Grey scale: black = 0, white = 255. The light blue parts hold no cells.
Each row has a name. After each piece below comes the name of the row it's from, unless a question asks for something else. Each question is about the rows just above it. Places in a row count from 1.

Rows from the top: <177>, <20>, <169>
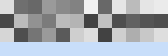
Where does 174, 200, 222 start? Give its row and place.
<169>, 10
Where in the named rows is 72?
<20>, 1
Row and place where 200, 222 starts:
<169>, 11
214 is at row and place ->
<169>, 1

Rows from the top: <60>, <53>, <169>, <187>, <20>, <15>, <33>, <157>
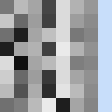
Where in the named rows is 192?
<169>, 4
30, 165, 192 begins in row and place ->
<169>, 2
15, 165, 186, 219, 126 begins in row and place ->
<20>, 2
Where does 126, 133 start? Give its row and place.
<20>, 6
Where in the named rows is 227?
<33>, 5
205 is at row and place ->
<15>, 1
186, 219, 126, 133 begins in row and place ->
<20>, 4

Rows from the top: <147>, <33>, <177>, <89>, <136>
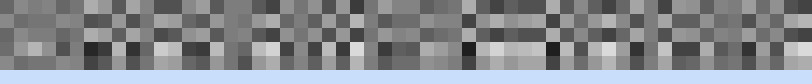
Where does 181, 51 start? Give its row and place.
<89>, 9
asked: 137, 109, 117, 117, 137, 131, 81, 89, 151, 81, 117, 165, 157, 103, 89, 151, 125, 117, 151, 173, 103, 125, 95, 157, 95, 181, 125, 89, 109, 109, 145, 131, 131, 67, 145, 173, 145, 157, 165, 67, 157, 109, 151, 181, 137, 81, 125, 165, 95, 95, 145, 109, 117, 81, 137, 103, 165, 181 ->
<33>
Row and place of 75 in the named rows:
<177>, 12
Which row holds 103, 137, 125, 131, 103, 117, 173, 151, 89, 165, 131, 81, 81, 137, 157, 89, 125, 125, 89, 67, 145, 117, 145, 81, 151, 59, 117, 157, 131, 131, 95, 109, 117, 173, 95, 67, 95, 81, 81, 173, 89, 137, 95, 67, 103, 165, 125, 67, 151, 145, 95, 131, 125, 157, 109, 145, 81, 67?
<147>

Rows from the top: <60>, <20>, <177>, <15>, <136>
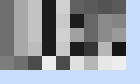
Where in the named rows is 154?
<177>, 9
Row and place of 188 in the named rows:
<15>, 3

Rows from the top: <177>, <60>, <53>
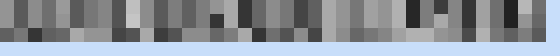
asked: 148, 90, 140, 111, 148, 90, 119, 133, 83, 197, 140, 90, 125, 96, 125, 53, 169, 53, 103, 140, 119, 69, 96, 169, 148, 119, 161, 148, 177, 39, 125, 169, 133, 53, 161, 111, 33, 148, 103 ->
<60>
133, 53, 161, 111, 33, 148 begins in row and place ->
<60>, 33
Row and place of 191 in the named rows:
<177>, 10
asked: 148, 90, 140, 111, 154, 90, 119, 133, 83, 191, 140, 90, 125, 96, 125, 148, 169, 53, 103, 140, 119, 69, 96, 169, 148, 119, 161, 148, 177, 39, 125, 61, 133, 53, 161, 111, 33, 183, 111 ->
<177>
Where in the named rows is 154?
<177>, 5
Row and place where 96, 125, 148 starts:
<177>, 14

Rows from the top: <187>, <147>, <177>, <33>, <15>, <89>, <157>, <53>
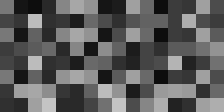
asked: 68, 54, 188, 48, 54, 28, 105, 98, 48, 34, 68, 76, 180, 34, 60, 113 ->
<15>
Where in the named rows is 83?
<147>, 10
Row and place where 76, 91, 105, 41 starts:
<33>, 2
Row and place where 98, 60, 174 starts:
<147>, 12

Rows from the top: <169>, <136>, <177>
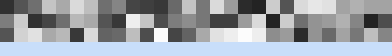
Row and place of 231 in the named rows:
<169>, 23
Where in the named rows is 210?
<177>, 2
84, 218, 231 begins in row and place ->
<169>, 21

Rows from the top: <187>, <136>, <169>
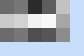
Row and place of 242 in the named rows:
<136>, 3
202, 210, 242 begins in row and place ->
<136>, 1
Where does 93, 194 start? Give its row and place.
<187>, 4
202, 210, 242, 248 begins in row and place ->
<136>, 1
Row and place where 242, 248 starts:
<136>, 3
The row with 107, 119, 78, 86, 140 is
<169>

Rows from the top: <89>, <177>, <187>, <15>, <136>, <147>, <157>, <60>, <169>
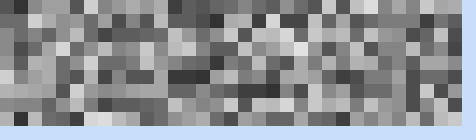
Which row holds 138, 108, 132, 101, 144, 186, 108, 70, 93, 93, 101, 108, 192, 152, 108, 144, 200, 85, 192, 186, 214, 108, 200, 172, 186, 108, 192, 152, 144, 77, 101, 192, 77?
<187>
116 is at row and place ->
<177>, 32

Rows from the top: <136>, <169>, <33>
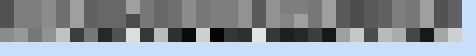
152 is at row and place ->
<33>, 2
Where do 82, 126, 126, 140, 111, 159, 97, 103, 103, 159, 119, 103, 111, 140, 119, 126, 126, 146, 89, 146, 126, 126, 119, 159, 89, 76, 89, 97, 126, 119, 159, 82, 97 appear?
<136>
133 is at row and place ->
<169>, 21

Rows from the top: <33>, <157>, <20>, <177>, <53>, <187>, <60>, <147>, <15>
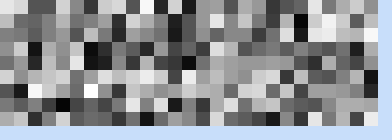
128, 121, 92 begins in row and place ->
<20>, 1
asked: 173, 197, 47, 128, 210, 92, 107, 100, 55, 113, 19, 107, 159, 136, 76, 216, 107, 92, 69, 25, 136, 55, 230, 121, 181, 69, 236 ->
<15>
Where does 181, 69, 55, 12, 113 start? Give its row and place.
<53>, 11
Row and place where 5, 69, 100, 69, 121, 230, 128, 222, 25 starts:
<147>, 5
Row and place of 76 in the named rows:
<15>, 15
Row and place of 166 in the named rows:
<147>, 27

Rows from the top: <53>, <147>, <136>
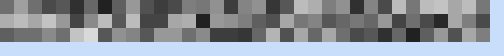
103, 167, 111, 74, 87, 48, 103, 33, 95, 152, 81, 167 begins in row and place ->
<136>, 23
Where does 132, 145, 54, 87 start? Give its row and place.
<53>, 18
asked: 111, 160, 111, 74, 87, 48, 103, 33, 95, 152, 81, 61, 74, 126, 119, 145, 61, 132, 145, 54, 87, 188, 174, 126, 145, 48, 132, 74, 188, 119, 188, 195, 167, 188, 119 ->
<53>
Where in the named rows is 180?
<136>, 20
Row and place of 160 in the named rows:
<53>, 2
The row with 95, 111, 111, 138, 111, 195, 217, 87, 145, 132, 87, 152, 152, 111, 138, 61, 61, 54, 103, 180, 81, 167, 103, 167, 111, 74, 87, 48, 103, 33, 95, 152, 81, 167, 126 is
<136>

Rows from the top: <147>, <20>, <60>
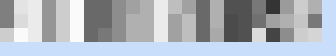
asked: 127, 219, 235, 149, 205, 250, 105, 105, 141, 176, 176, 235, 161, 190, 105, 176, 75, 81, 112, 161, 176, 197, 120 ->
<20>
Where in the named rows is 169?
<60>, 16
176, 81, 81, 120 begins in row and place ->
<147>, 16
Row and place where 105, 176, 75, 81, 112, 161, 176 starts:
<20>, 15
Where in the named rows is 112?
<20>, 19
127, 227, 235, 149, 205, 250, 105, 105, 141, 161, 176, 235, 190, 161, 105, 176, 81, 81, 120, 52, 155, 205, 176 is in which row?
<147>
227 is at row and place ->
<147>, 2

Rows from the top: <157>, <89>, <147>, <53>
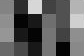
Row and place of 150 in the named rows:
<147>, 1
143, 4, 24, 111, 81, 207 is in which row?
<89>
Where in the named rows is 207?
<89>, 6
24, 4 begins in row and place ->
<147>, 2
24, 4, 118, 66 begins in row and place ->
<147>, 2
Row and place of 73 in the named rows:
<53>, 2

